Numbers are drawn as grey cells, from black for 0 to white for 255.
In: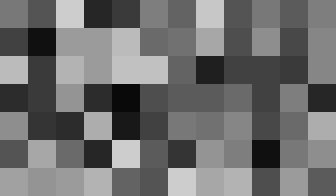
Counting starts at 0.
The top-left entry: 120
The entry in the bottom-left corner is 161
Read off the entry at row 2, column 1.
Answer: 58
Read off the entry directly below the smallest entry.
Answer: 24
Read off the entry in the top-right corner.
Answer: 126
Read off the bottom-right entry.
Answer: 91
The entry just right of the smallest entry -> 78
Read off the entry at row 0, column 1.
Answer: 84
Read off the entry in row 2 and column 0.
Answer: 187
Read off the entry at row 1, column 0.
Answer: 65
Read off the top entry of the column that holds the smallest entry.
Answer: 58
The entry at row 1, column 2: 155
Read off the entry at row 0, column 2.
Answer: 205
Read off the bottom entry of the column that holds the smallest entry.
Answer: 99
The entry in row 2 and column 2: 179
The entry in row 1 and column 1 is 16

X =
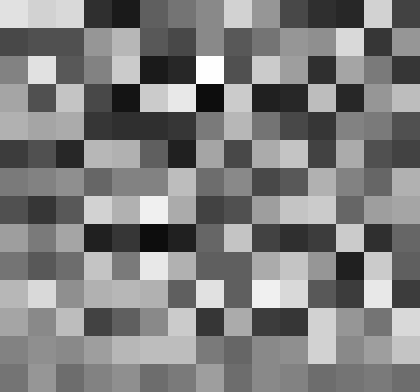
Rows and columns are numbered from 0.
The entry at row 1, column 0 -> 72
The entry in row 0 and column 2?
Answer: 217
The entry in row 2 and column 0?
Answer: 130
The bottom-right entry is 109
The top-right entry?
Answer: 66
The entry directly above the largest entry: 137
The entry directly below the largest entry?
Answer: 13
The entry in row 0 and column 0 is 225
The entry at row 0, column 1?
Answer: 210
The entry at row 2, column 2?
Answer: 88
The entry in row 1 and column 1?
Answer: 80
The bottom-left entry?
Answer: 116
